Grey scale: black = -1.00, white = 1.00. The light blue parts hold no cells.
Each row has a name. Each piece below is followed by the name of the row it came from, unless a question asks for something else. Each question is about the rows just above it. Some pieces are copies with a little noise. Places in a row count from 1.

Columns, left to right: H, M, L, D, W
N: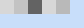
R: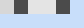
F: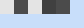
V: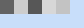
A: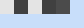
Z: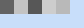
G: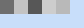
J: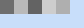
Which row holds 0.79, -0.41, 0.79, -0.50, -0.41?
F
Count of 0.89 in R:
0

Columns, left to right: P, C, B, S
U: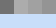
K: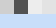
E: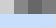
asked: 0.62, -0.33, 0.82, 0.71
K
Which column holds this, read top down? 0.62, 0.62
P
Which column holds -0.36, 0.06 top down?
C
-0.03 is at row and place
E, 4
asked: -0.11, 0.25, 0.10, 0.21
U

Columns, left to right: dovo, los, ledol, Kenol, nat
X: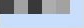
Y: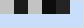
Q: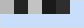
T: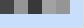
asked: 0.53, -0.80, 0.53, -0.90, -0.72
Y
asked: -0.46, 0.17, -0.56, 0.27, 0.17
T
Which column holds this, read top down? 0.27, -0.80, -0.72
los

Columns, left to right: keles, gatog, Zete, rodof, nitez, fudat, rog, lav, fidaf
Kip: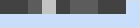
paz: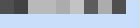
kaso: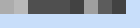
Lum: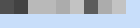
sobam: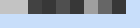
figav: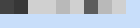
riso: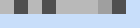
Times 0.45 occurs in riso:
5
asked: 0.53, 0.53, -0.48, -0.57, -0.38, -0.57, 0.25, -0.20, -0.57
sobam
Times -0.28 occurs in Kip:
3
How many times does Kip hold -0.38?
0
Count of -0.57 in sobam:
3

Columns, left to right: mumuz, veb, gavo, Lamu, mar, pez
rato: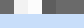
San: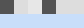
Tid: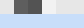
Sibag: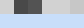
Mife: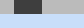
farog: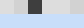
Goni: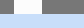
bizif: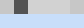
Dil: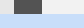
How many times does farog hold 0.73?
3
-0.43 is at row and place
Sibag, 2
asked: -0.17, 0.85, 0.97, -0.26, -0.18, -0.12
rato
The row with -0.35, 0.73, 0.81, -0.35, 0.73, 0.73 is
San
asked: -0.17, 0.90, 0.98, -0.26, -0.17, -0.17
rato
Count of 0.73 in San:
3
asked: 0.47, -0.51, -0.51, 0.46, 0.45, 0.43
Mife

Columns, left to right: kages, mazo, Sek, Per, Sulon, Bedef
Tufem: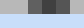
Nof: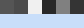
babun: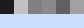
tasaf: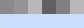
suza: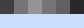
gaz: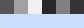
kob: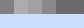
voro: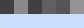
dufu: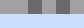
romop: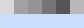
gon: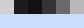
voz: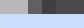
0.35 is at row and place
kob, 2
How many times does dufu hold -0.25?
0
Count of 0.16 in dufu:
0
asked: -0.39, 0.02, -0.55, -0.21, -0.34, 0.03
voro

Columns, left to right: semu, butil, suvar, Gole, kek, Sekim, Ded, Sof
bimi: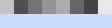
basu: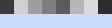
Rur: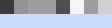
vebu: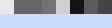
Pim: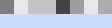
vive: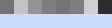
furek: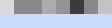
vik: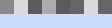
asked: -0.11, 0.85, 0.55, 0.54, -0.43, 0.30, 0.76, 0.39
Pim
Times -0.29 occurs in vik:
2

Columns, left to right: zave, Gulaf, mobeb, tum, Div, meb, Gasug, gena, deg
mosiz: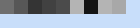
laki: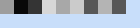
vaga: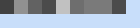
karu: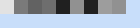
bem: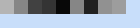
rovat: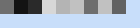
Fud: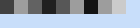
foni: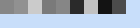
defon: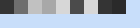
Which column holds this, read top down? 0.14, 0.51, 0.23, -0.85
gena
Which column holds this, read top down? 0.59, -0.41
deg

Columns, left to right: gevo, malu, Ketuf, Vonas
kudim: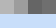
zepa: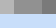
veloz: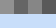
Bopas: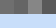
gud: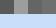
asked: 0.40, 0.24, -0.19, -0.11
kudim
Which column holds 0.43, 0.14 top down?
gevo
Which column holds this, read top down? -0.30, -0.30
Vonas
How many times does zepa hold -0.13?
0
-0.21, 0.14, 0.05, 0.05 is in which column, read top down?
Ketuf

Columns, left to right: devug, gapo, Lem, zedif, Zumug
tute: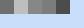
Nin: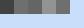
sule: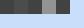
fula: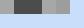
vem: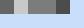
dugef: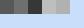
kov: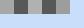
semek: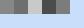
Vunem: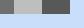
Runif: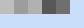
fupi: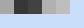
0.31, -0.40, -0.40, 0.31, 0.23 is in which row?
fula
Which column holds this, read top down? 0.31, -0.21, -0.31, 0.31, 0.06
devug
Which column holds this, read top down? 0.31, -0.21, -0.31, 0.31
devug
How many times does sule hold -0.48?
3
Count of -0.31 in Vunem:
2

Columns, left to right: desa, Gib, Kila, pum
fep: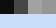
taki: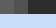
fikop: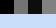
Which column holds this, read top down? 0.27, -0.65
Kila
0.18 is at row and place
fep, 4
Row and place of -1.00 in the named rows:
fikop, 1

